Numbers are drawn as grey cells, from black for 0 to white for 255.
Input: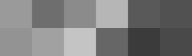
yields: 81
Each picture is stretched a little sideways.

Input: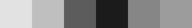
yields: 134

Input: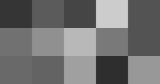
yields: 69

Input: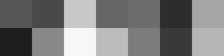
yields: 57

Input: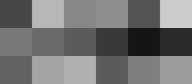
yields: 57

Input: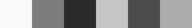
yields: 125

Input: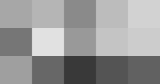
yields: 97

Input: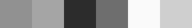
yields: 145
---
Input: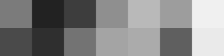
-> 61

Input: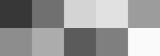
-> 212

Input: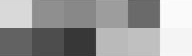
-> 136

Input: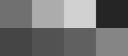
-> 209

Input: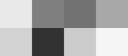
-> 114

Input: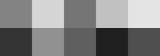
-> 117

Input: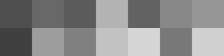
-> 91
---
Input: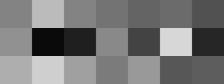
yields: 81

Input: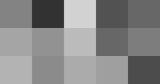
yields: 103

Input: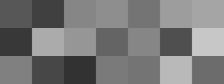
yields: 165

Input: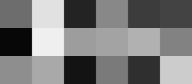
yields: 67

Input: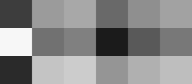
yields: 162

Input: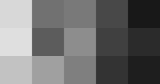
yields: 24

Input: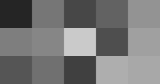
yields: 147
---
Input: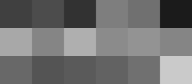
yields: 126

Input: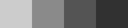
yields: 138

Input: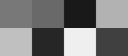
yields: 105

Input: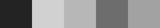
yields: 183

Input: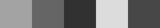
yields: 49

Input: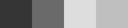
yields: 106
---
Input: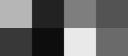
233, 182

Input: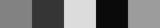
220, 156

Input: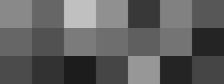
192, 151

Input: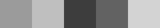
211, 191

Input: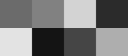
227, 211

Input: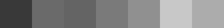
200, 172

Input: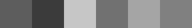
198, 165
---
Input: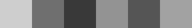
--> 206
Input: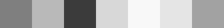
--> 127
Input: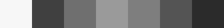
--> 247
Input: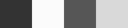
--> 51
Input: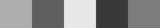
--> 174
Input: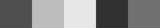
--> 79
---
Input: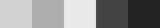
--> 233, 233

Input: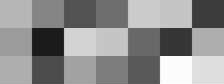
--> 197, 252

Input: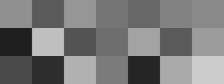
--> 110, 205

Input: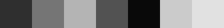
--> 82, 225

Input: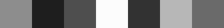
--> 252, 252

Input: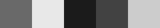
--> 27, 232

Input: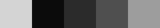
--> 43, 212

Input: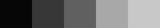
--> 96, 200
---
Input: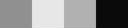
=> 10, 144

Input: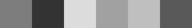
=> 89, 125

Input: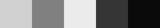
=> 10, 209

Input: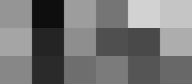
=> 197, 135

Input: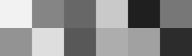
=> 119, 147

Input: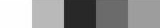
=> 157, 254

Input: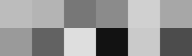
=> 167, 154

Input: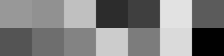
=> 91, 84
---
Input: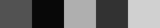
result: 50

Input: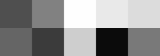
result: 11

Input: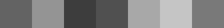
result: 197

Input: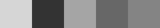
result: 103

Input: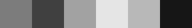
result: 184

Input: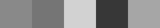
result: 55

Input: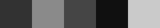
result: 16

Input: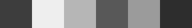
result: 155
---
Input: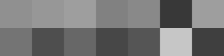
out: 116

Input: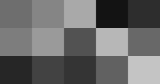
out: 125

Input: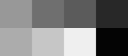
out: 172

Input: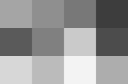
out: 90

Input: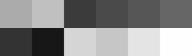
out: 51

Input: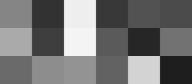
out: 170

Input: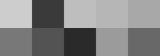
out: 120

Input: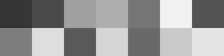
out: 125
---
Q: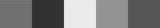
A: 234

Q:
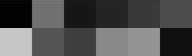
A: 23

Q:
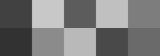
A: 92

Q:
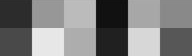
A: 187

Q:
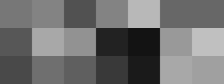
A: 81

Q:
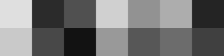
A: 80
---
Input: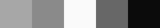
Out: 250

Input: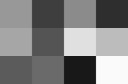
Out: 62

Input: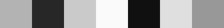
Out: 16

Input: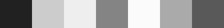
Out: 251

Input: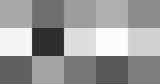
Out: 156

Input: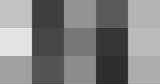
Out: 147

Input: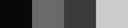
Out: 105

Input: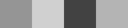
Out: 208

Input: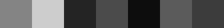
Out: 13
